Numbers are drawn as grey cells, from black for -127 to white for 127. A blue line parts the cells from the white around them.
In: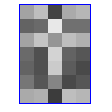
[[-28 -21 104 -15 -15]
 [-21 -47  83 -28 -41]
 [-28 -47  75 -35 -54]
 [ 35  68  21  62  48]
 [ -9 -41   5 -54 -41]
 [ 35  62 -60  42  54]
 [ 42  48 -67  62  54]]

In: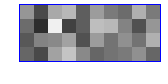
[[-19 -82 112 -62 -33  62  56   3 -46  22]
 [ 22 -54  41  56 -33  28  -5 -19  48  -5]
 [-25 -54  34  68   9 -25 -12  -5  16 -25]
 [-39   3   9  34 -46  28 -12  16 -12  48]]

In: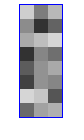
[[ 41  62  86]
 [ 78  -2  56]
 [-22  34  48]
 [-35  18  41]
 [-62  18   6]
 [-77   6 -16]
 [ 12 -77 -28]
 [ 86  70 -42]]

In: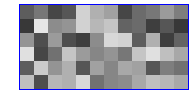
[[ 63 -49  55  48  88 -14   6  12  40  63  55  40]
 [ 20 -49  27 -49 -65  12  88  82 -34  48 -65 -28]
 [-34  75  20  48 -41  33   6  40  33 -41  -1 -14]
 [-71 102  12  20  82  55  69 -28 -20 -65 -41 -71]
 [ 96 -57 -14  69  27   6  20  -8  69  96  63  40]
 [-34  -8 -57 -41  82  48  33 -57 -20  -8  27  -1]]

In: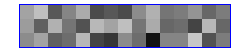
[[  28  -31   49  -10  -45   56   35   63  -10   43  -24  -18  -59   56
   -24]
 [  12   35  -31  -18   56  -59  -73   12  -18 -109    5    5   71  -45
    -3]
 [  35   63  -39    5   43  -52  -39  -52   12   49  -10   -3   20  -24
    -3]]

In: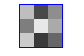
[[ -1 104  42]
 [ 62 -54  14]
 [ 75 -69 -24]]
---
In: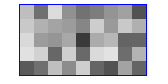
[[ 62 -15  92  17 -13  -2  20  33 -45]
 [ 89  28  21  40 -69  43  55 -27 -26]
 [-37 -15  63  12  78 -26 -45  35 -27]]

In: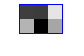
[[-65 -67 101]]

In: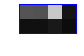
[[ -43  -45   72 -106]]

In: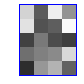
[[ 83 -36 110  19]
 [-62  -6 -51 -64]
 [-82  23  51 -30]]

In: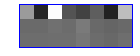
[[ 27 -89 125 -44 -61 -33 -93  62]
 [-18 -18 -17 -17  -9 -19 -23 -17]]

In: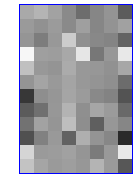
[[ 41  52  34  10 -18   6  20 -35]
 [ 21  -2  24  76  16   8   4 -28]
 [ 64  24  20  43  24  23  17  39]
 [-72  14  22  37  27   9   3 -44]
 [-13  34  21  62  14 -32  23   6]
 [ 85  26  28  33  21  -4  25 105]]
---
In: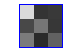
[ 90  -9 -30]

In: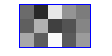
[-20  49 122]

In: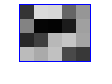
[ -75 -122   56  -54]

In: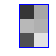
[-73  48]

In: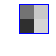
[-12  84]

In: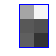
[ 37 -47]

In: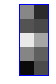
[  7 -54]

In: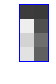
[-67 -47]
